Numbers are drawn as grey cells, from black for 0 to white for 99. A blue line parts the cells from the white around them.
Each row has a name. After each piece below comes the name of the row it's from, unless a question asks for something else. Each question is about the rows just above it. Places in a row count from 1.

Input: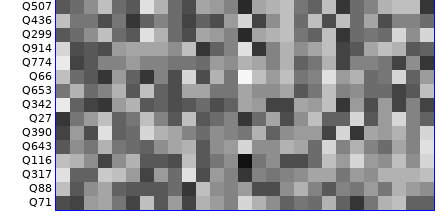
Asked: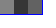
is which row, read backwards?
Q66
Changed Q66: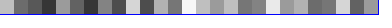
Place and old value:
20, [87]
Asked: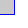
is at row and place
Q317, 4

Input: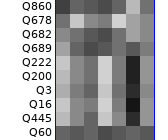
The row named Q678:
[44 77 53 48 81 63 53]
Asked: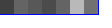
Q860
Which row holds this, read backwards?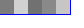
Q222
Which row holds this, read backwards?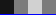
Q16
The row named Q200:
[72 53 44 81 48 13 58]
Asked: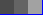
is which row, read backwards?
Q689
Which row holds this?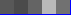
Q860

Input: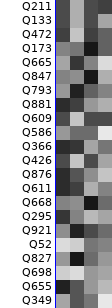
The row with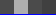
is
Q211
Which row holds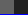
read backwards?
Q793
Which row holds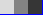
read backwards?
Q665
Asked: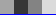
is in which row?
Q665

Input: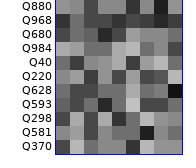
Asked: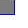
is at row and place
Q628, 8
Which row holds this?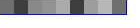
Q40
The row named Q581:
[53 61 28 53 43 43 12 53 43]
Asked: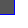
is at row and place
Q220, 8
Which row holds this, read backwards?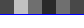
Q593
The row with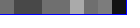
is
Q628

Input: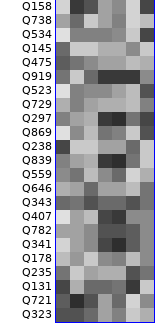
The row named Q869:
[87 54 73 45 50 78 32]
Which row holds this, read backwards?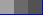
Q323
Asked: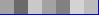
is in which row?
Q738
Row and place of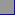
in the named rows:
Q178, 2
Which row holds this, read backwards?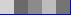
Q559
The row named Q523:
[87 50 54 54 63 73 32]
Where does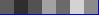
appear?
Q721

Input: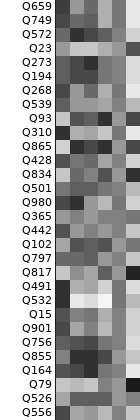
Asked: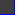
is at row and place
Q659, 1
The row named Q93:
[77 32 37 19 59 28]
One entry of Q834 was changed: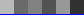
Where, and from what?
1, [77]
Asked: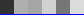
Q491
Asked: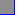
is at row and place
Q817, 2

